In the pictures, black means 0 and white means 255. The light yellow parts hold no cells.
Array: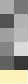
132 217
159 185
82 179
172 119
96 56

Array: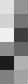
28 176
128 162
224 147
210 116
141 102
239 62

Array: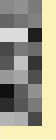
219 219 30
86 194 52
180 174 72
153 166 79
137 145 122
72 122 108
101 116 129
16 93 145
44 86 122

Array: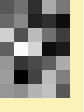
96 250 213 13 27
150 143 179 193 88
104 136 33 46 13
88 112 46 171 120
207 81 187 112 61
150 54 74 96 171
157 0 67 187 128

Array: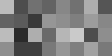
99 91 57 150 142 127 156 135
188 77 113 99 135 113 174 85
142 63 63 121 150 127 162 121
188 42 174 106 182 202 77 142

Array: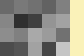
141 128 169 155 113
106 121 113 98 128
76 84 162 70 197
134 47 63 148 162

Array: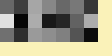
104 62 166 135 104 120 54
112 46 154 142 128 84 12
224 5 172 24 38 98 172
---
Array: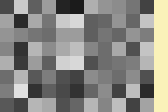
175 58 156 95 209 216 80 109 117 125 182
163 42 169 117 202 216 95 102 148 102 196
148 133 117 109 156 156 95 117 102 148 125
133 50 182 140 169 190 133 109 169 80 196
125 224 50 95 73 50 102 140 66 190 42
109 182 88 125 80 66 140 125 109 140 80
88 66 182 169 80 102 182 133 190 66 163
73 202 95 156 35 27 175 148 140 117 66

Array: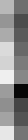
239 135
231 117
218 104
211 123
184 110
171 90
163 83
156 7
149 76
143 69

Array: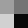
209 9
159 116

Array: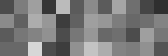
139 97 173 151 61 97 159 151 125 104 111 131
104 104 215 76 61 145 195 173 131 125 145 84
91 119 131 145 76 119 151 104 111 76 159 119
76 125 159 54 187 91 139 91 165 111 69 47

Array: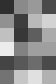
236 130 159 159
192 55 94 171
145 61 185 211
115 198 224 177
68 88 108 74
47 138 153 74

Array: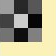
158 40 87
115 14 128
65 203 6

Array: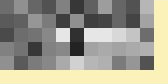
144 90 123 136 170 209 182 176 123 150 82
129 115 55 129 136 35 163 170 163 170 176
109 144 102 82 129 55 96 157 102 82 182
90 96 150 123 62 144 62 68 102 68 163
74 109 115 136 230 48 230 230 216 196 109
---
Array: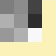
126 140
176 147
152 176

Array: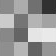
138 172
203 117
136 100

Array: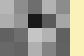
183 141
174 150
97 110

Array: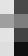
228 73
159 126
227 67

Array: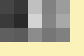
69 55
58 42
95 91

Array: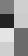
125 207
35 204
228 107

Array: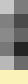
199 124
128 74
138 101
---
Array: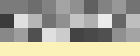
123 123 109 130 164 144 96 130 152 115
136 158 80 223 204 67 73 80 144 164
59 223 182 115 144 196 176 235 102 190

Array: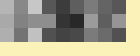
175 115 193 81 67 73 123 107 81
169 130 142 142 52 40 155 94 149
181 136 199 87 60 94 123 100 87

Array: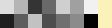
31 93 194 77 111 139 2
221 181 52 105 207 160 241

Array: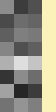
162 38 60
140 60 80
133 80 95
74 109 101
95 127 121
52 140 109
115 148 127
176 222 196

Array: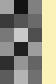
165 19 128
149 32 157
58 85 106
46 149 100
92 180 112
120 202 78

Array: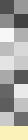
140 65
169 85
202 109
79 153
247 176
93 194
228 202
188 216
101 234
